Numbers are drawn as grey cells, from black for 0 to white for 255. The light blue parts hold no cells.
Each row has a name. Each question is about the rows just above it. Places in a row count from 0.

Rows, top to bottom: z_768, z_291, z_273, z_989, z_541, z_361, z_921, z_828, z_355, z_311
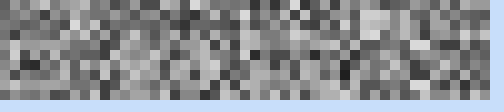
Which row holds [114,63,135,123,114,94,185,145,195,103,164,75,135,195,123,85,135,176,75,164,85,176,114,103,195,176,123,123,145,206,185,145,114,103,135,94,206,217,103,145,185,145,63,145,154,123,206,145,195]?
z_989
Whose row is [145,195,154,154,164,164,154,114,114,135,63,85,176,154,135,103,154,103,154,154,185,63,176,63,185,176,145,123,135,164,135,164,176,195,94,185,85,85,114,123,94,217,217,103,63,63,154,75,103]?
z_541
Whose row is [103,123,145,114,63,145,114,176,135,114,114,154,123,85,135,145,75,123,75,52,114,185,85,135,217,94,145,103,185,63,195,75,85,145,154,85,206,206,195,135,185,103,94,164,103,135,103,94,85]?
z_291
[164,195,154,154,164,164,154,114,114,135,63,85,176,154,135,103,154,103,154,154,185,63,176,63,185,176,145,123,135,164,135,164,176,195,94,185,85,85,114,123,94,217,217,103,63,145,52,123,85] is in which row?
z_355
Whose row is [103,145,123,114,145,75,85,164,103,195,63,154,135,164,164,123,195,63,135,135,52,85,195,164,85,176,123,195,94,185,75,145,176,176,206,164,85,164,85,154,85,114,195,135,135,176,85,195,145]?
z_311
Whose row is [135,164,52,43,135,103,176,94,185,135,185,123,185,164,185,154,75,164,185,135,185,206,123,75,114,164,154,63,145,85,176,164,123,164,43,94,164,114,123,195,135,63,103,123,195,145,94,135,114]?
z_921

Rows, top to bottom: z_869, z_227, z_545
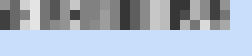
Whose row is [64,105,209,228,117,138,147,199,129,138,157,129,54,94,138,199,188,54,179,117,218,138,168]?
z_545
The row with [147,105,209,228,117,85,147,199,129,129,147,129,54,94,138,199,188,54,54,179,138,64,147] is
z_869

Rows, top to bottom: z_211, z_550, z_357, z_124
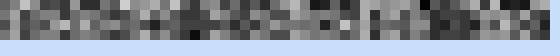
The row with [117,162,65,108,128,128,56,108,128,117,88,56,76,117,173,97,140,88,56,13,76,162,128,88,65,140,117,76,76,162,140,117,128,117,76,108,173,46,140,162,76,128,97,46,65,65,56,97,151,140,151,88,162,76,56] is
z_124
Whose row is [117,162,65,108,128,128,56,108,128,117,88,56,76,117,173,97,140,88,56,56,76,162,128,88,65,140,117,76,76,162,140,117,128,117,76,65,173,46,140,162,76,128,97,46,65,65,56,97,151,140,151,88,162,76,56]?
z_550

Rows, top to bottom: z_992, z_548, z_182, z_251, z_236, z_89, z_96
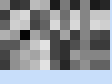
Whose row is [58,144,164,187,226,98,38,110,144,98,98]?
z_96
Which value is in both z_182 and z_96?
[98]
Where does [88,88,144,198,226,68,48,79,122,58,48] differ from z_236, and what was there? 10, [58]
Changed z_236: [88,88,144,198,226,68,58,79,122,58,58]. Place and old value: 6, [48]
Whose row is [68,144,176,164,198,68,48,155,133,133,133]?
z_89

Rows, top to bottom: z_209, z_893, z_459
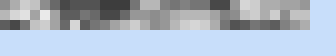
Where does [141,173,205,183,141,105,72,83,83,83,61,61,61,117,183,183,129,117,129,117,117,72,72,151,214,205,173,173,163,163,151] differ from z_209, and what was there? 3, [194]
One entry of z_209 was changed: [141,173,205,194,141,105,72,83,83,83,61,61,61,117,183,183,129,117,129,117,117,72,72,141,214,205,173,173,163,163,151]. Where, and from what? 23, [151]
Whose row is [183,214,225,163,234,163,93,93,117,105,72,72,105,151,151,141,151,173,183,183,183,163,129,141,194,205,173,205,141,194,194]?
z_893
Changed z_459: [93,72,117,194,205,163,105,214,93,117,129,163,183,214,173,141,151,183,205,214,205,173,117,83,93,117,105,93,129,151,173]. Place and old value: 13, [205]
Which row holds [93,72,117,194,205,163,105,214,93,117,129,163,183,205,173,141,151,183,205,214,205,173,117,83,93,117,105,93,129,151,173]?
z_459
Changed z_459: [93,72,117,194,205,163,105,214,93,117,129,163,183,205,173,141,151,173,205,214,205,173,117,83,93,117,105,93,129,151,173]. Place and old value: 17, [183]

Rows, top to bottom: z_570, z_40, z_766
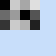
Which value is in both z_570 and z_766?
[203]
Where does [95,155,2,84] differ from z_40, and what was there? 0, [107]
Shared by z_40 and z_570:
[2]

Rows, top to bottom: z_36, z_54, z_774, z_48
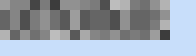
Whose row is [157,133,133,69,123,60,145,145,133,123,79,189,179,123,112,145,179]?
z_36
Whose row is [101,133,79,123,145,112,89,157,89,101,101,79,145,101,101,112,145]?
z_54

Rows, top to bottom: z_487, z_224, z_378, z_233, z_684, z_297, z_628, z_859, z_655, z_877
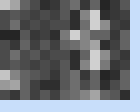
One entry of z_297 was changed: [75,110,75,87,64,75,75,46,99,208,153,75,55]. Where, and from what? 10, [141]
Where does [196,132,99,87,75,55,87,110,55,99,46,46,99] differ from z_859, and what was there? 10, [37]
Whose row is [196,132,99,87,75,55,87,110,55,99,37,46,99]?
z_859
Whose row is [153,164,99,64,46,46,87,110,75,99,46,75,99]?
z_655

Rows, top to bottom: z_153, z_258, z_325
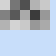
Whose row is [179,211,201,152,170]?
z_325
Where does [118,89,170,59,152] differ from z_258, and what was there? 0, [129]
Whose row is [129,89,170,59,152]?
z_258
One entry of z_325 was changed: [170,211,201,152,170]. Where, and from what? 0, [179]

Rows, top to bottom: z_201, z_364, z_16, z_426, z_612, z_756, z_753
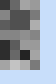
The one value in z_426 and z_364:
[133]
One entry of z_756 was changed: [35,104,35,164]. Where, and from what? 0, [45]
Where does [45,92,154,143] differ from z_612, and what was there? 3, [154]
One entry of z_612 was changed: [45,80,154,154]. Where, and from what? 1, [92]
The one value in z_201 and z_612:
[154]

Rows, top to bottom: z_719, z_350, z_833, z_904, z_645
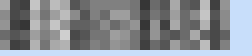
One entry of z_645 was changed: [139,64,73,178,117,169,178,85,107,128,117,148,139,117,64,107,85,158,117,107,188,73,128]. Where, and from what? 8, [97]
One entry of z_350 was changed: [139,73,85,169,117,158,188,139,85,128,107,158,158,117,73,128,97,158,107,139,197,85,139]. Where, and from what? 15, [117]
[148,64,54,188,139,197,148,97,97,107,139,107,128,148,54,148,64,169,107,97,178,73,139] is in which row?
z_833
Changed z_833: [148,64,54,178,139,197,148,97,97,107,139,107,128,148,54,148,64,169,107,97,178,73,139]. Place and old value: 3, [188]
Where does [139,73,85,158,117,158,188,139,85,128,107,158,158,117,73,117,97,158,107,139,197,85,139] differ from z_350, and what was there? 3, [169]
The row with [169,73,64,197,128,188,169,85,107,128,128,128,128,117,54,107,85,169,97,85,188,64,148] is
z_719

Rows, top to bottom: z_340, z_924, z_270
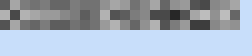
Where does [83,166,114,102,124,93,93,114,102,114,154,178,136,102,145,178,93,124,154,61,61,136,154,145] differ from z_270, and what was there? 16, [83]
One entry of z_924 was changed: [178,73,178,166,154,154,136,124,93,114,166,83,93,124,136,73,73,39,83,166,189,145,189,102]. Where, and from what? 10, [178]
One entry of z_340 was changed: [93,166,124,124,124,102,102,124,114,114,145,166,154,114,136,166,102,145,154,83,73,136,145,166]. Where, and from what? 3, [114]
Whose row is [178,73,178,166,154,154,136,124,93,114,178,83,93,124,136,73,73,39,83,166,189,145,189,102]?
z_924

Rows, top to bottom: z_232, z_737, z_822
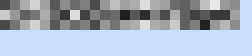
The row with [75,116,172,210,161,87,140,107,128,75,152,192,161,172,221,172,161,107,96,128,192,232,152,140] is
z_232
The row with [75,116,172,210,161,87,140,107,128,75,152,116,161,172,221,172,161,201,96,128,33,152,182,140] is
z_822
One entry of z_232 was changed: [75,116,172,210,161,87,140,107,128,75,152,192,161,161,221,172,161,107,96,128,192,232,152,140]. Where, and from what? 13, [172]
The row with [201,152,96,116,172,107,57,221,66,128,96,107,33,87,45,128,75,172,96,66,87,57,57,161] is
z_737

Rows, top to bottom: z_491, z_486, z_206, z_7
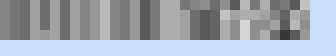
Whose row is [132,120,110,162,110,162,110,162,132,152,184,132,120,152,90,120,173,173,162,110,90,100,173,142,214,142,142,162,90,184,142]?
z_206
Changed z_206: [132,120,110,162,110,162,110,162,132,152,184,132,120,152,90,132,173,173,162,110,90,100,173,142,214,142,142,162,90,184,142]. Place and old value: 15, [120]
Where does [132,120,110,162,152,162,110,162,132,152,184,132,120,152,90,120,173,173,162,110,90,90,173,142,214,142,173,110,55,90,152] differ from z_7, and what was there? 21, [100]
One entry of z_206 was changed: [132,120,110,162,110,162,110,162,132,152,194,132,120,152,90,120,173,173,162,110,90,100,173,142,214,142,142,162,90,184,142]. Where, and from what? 10, [184]

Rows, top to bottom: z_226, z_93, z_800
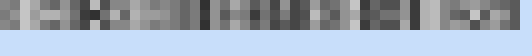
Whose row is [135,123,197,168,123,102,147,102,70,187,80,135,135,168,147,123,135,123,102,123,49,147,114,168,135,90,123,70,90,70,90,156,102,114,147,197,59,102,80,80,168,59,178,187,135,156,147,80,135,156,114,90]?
z_800
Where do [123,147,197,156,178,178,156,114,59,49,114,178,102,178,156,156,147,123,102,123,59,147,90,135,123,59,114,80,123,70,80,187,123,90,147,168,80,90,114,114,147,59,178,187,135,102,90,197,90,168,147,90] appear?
z_93
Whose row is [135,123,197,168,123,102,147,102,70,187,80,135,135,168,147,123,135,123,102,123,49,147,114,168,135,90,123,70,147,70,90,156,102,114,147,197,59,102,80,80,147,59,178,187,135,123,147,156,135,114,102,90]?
z_226
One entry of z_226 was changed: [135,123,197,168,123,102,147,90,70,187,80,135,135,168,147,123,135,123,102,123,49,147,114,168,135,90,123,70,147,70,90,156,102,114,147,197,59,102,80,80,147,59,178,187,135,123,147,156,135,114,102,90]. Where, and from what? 7, [102]

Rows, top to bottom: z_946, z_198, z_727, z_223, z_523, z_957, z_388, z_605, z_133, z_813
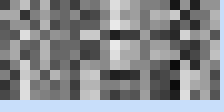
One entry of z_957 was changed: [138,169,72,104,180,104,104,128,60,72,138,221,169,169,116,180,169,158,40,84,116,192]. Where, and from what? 19, [72]
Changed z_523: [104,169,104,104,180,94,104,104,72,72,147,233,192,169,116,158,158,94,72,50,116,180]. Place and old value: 3, [94]
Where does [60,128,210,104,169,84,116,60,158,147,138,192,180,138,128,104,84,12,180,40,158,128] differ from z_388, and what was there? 14, [138]
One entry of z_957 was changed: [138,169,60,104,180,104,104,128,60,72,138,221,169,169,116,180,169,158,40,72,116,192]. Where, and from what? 2, [72]
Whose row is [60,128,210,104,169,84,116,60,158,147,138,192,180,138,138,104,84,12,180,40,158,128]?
z_388
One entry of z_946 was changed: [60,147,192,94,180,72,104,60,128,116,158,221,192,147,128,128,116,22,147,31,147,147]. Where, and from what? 13, [158]

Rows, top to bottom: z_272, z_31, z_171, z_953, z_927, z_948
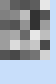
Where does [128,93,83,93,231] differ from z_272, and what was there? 0, [137]
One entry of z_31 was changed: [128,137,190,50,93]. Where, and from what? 4, [83]
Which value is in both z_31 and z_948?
[83]
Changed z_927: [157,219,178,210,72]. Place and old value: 3, [199]
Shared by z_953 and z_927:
[157]

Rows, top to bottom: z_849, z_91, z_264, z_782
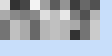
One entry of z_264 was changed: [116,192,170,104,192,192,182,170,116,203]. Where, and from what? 4, [182]
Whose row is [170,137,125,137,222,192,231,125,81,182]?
z_91

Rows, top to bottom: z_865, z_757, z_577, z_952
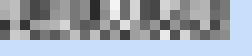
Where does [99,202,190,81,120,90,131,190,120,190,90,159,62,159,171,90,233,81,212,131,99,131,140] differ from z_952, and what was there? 8, [108]
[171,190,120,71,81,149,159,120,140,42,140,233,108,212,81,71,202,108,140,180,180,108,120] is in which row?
z_757

